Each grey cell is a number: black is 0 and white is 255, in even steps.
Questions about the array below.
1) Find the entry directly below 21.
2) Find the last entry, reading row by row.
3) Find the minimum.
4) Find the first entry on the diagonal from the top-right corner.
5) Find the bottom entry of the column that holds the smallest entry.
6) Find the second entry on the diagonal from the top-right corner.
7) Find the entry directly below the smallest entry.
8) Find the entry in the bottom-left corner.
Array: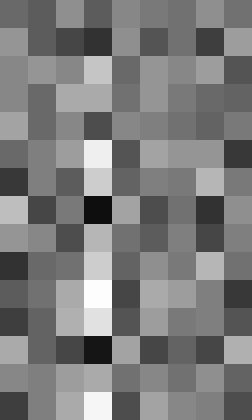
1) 170
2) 77
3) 14
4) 113
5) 246
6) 62
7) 182
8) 62

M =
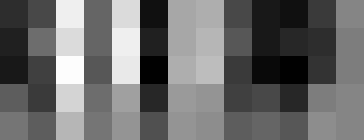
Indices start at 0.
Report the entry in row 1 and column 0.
32
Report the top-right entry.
133
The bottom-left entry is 117
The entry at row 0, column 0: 45
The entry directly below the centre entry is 154
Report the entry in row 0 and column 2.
239
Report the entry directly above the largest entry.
219
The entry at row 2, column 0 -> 24
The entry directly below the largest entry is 212
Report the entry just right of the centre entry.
189
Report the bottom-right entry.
133
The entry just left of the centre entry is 1
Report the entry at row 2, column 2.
253
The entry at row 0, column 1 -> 72
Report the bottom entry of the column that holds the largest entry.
182
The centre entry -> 174
